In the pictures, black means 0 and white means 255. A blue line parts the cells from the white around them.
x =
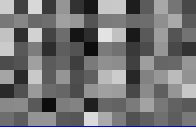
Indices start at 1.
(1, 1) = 206
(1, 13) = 117
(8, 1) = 137
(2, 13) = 170
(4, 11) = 76
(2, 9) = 125
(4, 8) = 123
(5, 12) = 102
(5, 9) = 141
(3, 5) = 109
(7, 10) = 72
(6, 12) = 151
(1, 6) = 50
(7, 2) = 81
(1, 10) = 29
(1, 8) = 200
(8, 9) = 99
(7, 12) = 95
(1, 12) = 168
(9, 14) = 121
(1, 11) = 91
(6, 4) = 92
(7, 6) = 75
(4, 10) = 57
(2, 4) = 110
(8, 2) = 139
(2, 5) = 160
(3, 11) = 89
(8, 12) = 120
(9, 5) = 89
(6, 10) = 39
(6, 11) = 130
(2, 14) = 90
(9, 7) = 218

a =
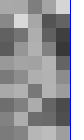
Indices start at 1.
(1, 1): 169
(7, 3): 120
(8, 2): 128
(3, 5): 63
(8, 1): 110
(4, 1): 91
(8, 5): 75
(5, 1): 153
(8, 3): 172
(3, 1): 97
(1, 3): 126
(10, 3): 182
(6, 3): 175
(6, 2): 141
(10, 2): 132
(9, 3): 109
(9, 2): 173

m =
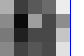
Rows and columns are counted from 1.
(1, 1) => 175
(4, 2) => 66
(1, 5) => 237
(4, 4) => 74
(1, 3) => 89
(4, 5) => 225
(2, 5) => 141

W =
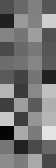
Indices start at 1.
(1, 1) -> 80
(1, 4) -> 86
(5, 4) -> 90
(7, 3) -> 137
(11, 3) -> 74
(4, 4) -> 86
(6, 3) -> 117
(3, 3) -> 158
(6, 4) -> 33
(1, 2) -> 105
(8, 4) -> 174
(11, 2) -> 34
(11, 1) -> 118
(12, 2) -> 125
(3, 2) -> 117

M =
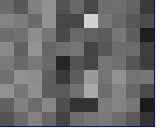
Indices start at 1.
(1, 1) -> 106
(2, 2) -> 125
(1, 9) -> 111
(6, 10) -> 115
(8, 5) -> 79
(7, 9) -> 131
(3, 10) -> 95
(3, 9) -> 119
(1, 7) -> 71
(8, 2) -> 128
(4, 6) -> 117
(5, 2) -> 106
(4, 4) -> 101
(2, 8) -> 119
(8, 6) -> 51
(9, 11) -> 52
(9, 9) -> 108
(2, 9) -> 105
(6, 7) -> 154
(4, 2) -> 97
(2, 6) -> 70
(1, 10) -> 99
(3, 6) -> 105
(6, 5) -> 58
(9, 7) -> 117
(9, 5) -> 67
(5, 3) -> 121
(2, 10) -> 88
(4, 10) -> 107
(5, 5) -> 38
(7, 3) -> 143

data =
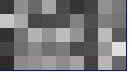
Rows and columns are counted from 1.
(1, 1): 54
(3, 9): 90
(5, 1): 43
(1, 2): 142
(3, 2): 117
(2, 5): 81
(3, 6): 149
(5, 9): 104
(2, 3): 71
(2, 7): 79
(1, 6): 52
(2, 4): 75
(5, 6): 163
